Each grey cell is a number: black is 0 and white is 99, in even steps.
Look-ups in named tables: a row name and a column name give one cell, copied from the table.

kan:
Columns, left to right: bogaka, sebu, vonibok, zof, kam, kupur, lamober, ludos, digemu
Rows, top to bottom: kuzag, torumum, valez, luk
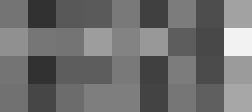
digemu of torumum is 94
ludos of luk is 37
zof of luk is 49
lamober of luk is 46
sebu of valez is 19
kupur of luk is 26
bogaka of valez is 45
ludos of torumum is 28
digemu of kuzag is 63
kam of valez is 47
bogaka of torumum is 56
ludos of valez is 29

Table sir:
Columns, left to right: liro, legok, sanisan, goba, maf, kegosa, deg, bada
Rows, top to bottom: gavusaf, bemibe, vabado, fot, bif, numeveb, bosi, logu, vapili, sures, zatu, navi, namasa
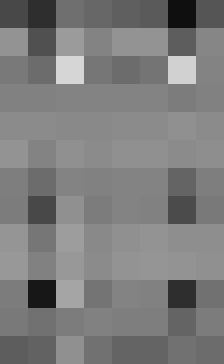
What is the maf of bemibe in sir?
57
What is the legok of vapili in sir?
46
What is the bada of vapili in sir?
55
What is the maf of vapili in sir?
56
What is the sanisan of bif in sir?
53
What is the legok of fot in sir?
50
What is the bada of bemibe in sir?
52
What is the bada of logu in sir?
47
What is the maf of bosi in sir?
51
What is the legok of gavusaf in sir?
18
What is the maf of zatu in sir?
51
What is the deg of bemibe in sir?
36

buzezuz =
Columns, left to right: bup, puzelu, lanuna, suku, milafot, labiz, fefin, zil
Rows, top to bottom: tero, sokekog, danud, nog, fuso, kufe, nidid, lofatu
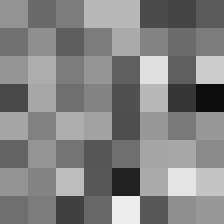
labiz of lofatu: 34
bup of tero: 57
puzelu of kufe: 58
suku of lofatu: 40
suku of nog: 51
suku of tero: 71
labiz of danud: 87
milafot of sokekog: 66
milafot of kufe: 43
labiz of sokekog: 51
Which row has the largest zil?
danud

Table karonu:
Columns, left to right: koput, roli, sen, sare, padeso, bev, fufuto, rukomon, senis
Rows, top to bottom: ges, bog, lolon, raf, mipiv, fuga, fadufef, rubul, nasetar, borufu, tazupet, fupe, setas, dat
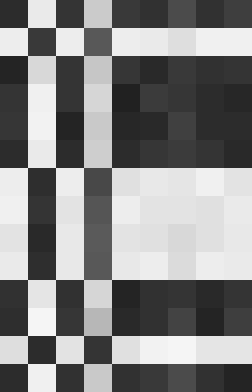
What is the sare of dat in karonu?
78
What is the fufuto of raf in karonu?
21
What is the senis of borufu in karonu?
91
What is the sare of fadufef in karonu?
28
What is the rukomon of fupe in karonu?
14
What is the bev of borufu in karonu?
92
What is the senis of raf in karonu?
15
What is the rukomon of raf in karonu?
17
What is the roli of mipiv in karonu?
94
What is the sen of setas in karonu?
88
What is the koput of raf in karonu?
20
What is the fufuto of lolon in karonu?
22
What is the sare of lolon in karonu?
77
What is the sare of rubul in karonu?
33
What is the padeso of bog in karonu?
92
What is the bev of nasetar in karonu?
87
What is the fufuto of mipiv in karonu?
25
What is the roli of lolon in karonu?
84
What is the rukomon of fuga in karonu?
20

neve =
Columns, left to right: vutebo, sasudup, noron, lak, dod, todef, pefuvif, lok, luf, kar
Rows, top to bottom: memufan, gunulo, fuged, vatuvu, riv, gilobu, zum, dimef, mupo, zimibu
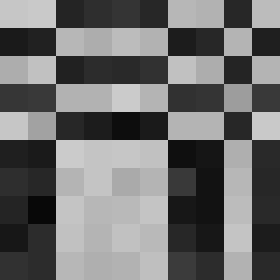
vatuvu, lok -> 20
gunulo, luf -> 70
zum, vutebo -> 18
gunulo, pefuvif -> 11
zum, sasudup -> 15
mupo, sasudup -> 17
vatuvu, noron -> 69
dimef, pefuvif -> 9
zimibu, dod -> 69
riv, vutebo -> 77
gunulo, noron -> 71
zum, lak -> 76
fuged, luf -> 14
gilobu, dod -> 77
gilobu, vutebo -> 12
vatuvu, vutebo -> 21
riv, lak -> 11
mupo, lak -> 70
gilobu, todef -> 75
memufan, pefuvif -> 71

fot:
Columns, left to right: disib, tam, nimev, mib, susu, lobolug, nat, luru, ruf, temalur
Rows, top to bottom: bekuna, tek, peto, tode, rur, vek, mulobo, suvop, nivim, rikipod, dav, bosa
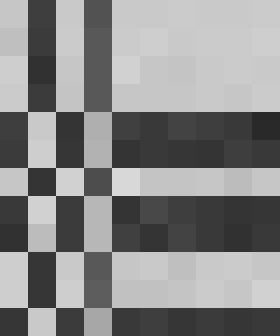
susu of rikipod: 77
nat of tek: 78
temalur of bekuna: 79
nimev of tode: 76
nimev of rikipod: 78
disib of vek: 23
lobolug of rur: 22
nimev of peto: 77
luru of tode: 78
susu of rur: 25
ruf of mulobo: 73
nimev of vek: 21
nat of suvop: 24
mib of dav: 36

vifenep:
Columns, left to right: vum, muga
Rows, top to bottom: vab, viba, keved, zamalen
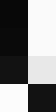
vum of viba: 4
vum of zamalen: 98
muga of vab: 97
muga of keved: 90
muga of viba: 97
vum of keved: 7
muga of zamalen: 7
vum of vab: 3
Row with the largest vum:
zamalen

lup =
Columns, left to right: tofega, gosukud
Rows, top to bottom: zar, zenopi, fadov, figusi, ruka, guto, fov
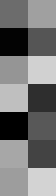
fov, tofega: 61
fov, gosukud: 82
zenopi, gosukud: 33
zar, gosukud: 62
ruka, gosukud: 34
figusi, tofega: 74
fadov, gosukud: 81
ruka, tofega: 0
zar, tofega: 42
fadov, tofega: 58
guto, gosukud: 26
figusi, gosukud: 18
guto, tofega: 65
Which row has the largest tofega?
figusi

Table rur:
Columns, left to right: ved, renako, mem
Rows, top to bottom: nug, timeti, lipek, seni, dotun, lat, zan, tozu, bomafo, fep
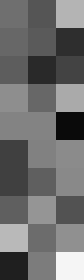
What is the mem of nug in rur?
70
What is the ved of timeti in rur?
40
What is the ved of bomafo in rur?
72
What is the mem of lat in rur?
54
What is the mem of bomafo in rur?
56
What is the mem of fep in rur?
95
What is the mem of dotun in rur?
4
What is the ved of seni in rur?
55
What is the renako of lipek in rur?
16
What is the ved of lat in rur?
25
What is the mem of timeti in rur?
18
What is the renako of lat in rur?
50
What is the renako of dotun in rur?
51
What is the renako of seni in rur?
40

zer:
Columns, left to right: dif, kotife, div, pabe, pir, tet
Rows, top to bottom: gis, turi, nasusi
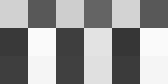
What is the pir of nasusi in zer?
23
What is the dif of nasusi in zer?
24
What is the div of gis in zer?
80
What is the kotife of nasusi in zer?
95
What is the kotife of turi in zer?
97
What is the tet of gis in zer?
34
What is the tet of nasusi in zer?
95
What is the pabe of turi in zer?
88
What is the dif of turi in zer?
22
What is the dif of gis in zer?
81
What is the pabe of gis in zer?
39
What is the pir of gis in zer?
82
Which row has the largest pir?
gis

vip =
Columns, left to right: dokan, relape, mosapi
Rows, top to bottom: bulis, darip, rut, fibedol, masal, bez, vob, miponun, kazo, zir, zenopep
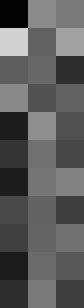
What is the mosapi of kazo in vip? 44
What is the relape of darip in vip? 38
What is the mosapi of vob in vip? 51
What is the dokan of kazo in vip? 25
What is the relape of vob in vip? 46
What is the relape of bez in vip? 44
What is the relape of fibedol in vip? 32
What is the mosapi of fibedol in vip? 38
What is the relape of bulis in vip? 54
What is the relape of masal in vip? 55
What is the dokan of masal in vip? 11
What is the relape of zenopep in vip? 47
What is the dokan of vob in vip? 11
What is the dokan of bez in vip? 20
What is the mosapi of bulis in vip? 47
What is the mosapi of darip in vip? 62
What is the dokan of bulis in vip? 1
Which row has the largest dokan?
darip

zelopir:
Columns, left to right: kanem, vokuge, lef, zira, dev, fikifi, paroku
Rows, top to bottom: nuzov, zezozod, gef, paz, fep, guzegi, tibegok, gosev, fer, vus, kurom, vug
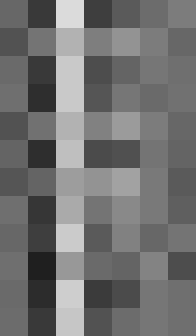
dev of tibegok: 63
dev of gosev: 53
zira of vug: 32
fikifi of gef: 46
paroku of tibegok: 35
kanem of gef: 41
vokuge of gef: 22
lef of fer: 79
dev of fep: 60
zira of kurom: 23

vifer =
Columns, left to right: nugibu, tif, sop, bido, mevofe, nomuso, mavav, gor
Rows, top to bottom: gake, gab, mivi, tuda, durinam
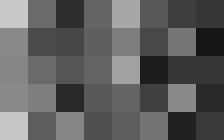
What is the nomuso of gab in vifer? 28
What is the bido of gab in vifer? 37
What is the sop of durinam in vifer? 52
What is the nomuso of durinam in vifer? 45
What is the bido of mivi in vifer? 39
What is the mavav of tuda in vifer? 53
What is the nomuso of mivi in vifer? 11

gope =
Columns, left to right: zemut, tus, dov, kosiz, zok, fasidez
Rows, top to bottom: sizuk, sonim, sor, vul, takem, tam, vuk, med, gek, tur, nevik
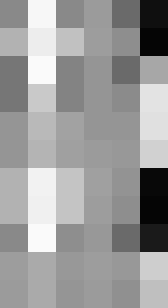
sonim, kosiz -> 61
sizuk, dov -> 53
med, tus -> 93
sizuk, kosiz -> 60
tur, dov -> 59
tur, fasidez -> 80
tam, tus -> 70
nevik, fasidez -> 74

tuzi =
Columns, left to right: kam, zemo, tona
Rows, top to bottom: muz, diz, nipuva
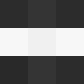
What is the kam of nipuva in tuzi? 16
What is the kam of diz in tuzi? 96
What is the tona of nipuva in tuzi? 17
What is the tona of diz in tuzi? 96
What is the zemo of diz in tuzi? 93
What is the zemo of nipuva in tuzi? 20
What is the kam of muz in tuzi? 17
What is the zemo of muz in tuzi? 20
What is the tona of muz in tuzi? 17

